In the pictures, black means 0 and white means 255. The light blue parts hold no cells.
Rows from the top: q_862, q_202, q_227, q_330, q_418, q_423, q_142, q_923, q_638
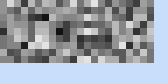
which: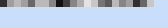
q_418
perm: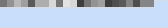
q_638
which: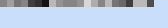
q_227
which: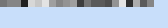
q_142

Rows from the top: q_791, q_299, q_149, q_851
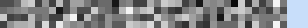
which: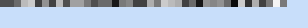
q_791
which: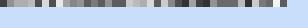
q_851
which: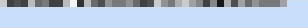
q_149
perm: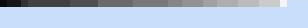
q_791
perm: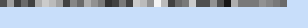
q_299

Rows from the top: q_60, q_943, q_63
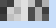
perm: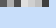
q_63
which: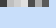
q_63
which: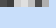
q_60
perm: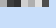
q_943
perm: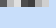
q_63
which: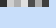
q_943

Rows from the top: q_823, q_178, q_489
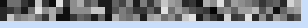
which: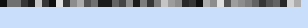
q_823
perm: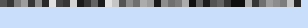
q_489
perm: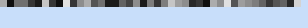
q_823

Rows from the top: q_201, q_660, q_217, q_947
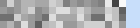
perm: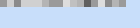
q_947
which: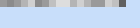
q_660
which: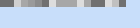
q_217
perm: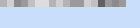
q_660

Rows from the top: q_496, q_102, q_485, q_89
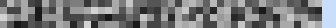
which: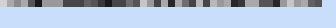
q_485
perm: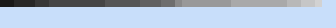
q_89
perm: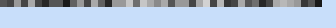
q_485
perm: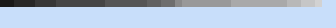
q_102
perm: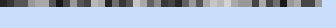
q_102
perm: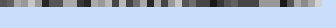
q_485

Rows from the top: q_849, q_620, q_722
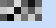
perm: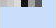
q_620
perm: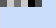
q_722
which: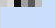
q_620
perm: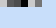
q_722
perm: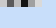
q_620
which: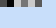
q_722
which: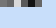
q_849

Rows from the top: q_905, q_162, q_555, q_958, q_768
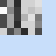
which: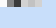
q_162
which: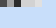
q_905
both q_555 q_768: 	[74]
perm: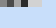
q_958
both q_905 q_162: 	[210]
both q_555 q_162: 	[59]

